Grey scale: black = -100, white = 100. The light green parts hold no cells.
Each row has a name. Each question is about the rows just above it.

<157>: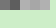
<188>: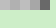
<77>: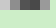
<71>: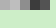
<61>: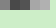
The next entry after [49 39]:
[49]
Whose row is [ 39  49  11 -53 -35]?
<71>
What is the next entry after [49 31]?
[-18]
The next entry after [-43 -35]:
[31]
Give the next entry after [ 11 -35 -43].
[21]

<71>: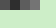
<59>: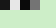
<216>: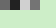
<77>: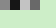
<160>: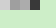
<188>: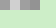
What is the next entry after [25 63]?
[25]
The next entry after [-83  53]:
[-18]
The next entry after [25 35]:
[-55]
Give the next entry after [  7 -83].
[53]

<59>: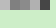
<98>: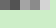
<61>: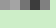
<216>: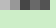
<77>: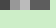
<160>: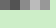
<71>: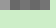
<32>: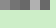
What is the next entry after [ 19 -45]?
[-18]
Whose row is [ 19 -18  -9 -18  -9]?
<71>
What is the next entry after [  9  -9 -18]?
[39]
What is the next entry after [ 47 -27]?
[-27]
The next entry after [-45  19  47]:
[-27]
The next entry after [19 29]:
[-9]

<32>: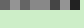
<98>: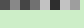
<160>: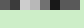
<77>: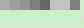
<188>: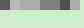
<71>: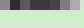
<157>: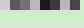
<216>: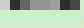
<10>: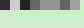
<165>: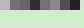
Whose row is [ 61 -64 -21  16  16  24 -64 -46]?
<216>
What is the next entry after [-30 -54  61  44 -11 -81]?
[-30]
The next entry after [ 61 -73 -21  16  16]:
[-21]
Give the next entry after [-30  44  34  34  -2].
[-2]
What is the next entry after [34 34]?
[-2]

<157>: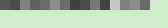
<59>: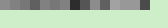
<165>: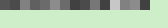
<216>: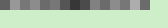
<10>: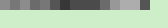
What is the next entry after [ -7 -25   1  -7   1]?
[-65]
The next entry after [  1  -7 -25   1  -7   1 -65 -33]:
[10]
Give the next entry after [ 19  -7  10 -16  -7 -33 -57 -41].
[1]

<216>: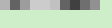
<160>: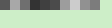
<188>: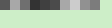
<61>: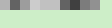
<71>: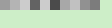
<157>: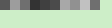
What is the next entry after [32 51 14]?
[-3]
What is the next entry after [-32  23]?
[-13]
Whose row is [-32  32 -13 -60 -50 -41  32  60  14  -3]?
<188>
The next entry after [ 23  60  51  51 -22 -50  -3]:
[14]
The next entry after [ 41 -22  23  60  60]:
[51]

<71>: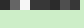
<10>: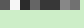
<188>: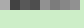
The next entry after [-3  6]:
[14]
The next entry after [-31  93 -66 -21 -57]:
[-57]
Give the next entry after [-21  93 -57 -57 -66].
[-39]
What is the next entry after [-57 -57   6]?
[-11]
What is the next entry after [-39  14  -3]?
[6]

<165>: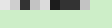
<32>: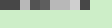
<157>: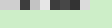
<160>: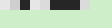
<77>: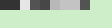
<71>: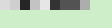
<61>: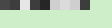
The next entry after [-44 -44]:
[44]
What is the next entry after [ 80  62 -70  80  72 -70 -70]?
[-70]
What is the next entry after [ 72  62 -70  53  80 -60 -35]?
[-35]

